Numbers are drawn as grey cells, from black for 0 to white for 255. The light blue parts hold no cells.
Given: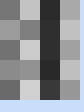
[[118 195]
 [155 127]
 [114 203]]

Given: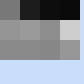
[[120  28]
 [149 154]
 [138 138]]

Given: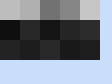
[[189 176]
 [ 15  40]
 [ 35  29]]

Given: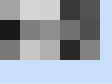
[[163 212]
 [ 25 126]
 [121 198]]

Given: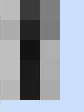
[[187  58]
 [171  35]
 [191  19]]

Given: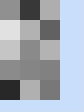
[[144  56]
 [225 178]
 [197 138]]

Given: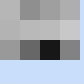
[[182 143]
 [179 185]
 [153 103]]
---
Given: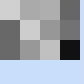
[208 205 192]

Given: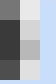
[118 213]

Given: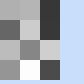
[176 204 207]

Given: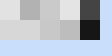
[226 215]

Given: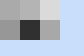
[170  48]

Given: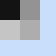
[ 19 173]
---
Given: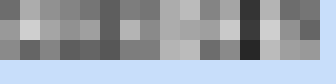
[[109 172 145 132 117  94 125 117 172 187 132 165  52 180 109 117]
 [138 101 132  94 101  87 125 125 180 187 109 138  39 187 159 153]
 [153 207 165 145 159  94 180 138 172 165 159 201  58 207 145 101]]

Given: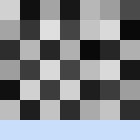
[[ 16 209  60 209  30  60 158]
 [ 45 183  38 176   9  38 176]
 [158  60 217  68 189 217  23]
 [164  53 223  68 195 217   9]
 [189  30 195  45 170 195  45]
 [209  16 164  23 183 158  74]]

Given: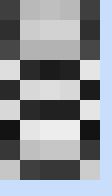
[[ 19 229 237 237  19]
 [ 41 216 222 216  27]
 [ 47 204 210 210  47]
 [ 55 191 198 198  55]
 [ 63 185 191 185  63]
 [ 71 179 179 179  71]
 [198  63  55  55 204]
 [216  41  33  33 229]
 [222  41  27  33 229]]

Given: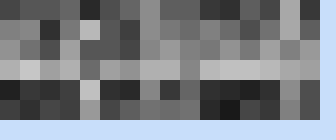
[[ 33  56  48  63 192  48  41 134  56 101  48  41  33  48 140  78]
 [ 63  48  70  63 153  70  94 113 107 113  41  25  70  56 128  78]
 [ 70  86  86 101  41  78 101 140  94  94  56  48  94  70 168  56]
 [128 134  48 120 184  86  63 140 120 107 128 107  78 113 168  94]
 [146 113  78 160  86  86  70 134 153 128 120 146 120 160 128 153]
 [176 198 160 176 107 160 146 176 176 134 184 192 192 184 168 160]]

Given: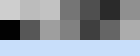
[[  2  87 158 129  63 101 172]
 [206 188 194 117  79  42 144]]

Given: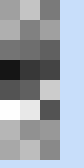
[[ 21  55  68]
 [ 83  96 204]
 [116 110  96]
 [160 196 122]
 [168 189 137]
 [175 129 160]
 [182 145 152]
 [254 232  83]]

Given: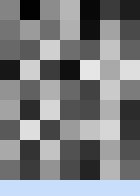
[[ 23 208  59  15 230 169 222]
 [ 89 222  66 155 195 214  51]
 [104  89 208 110  89 195  97]
 [110  59 147  74  35 182 104]
 [116 155 110 176  15 163  74]
 [132   2 140 182   8  59  29]
 [147  97 176 104  66 202 124]
 [163  43 214  81  74 176  43]
 [169  51 195  81  51 163  81]]
